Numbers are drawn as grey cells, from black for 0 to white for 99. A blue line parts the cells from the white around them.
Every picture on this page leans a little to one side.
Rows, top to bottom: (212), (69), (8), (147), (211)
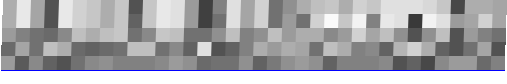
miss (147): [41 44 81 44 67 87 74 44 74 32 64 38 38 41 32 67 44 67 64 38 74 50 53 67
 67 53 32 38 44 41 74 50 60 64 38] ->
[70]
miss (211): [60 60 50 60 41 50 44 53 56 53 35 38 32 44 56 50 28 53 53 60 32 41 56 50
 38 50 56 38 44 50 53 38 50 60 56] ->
[47]
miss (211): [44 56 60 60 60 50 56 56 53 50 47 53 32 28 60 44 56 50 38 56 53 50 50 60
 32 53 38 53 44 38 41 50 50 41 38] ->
[35]
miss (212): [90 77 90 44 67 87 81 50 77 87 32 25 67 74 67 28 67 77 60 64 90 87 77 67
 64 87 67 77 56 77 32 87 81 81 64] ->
[84]

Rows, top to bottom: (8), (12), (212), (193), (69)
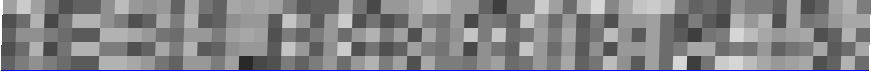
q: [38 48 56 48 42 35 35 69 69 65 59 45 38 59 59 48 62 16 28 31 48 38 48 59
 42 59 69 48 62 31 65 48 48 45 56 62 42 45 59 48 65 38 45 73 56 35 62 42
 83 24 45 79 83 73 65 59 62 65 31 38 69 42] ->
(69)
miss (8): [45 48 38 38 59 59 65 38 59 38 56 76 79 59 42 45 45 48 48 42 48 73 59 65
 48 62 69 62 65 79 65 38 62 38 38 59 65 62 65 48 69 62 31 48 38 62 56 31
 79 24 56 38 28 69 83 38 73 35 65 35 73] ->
[52]

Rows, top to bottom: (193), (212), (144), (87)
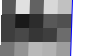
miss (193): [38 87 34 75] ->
[84]
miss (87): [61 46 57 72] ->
[69]
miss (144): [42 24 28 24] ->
[21]
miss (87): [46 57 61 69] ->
[72]
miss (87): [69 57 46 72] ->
[61]

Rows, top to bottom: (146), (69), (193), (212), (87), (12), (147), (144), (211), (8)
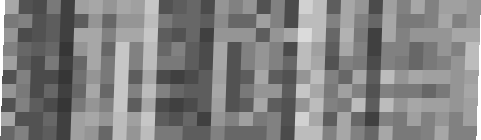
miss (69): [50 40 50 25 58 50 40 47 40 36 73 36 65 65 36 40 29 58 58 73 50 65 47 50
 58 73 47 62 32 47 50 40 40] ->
[54]
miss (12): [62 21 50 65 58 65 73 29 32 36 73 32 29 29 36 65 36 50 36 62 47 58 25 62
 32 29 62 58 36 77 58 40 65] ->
[44]
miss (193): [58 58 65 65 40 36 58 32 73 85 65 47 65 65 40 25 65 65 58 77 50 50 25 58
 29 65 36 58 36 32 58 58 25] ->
[69]

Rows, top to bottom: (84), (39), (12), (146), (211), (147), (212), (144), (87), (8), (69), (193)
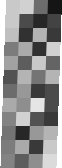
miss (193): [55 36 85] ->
[51]
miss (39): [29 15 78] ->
[26]

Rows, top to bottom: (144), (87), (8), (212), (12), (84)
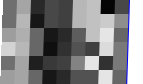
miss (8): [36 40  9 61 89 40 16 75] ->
[68]
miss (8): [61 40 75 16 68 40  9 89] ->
[36]

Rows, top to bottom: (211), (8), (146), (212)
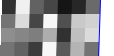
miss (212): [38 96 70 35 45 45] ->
[23]
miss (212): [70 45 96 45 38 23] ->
[35]
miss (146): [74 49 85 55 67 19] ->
[52]
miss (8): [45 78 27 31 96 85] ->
[81]
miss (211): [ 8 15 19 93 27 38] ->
[41]

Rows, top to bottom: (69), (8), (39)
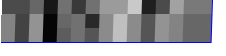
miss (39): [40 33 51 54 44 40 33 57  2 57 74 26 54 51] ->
[36]
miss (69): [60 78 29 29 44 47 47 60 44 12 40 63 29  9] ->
[22]

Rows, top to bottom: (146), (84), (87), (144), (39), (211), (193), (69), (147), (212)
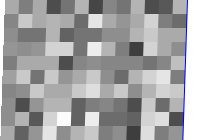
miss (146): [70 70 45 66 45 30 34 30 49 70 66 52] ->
[27]
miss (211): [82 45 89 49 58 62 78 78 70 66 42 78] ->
[55]
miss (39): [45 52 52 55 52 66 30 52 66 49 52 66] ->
[74]
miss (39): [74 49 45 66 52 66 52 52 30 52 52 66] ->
[55]
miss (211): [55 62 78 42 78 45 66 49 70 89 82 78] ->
[58]
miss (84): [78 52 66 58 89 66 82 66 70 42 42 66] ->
[49]
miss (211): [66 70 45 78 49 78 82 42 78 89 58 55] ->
[62]

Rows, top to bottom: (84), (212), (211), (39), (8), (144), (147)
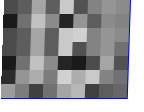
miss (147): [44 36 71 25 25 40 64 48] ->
[61]
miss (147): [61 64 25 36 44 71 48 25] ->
[40]

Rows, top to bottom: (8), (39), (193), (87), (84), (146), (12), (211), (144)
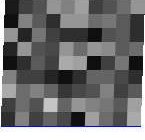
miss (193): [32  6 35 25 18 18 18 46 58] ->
[14]
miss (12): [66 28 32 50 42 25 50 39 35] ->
[21]
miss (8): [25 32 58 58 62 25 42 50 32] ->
[10]
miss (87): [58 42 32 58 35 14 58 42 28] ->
[54]

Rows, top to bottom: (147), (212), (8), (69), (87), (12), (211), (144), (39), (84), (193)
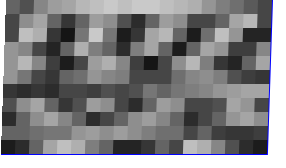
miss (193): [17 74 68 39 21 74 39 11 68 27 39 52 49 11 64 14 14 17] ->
[31]
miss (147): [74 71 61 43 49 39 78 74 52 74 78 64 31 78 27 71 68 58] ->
[35]

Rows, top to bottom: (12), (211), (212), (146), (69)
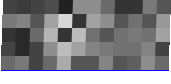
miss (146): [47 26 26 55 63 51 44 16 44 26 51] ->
[73]
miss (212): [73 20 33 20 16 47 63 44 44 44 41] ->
[70]
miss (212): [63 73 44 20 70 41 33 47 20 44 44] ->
[16]
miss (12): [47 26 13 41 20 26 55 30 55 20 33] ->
[23]
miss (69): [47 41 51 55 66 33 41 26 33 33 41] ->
[37]
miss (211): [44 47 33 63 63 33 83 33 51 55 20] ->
[59]

